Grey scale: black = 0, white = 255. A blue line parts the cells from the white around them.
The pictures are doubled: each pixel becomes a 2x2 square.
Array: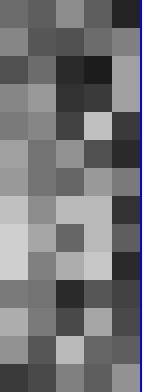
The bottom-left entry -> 58
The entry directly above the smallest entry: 108
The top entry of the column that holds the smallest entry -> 94
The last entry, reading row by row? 146
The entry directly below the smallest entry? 58
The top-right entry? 35
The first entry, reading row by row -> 108
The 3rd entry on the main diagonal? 42
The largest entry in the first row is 140
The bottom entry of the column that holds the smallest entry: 94
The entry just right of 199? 42

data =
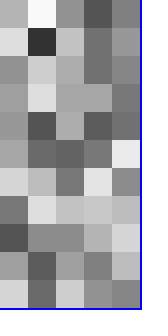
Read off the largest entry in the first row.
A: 249
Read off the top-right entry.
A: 128
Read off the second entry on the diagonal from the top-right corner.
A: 113
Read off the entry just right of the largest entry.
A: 146
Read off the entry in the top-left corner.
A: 180
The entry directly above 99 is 173
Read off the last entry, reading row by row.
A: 134
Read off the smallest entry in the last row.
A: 106
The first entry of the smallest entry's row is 222
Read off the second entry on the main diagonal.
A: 50
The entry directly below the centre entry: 120
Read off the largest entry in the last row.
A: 214
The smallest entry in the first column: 84
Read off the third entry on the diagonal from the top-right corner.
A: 173
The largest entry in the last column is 235

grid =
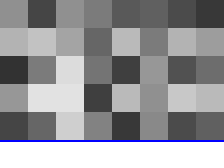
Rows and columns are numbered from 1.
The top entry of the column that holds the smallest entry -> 144
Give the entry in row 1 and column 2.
69
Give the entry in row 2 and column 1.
179
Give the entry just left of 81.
151
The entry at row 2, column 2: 194
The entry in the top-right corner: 56
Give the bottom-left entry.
69
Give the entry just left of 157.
179
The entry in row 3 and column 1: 50
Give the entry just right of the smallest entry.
123
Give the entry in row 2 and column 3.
164
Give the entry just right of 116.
63

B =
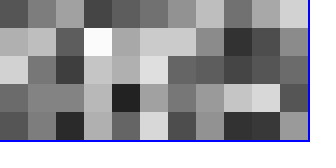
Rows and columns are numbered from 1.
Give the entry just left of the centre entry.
176
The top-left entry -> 85
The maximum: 251
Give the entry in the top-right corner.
210
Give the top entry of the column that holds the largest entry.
69
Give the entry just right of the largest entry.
168
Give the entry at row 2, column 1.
176
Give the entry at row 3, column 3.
62
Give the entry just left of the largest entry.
93
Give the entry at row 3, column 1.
210
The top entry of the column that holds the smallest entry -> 93
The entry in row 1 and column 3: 161
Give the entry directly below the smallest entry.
101
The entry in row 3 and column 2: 119
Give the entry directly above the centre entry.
203
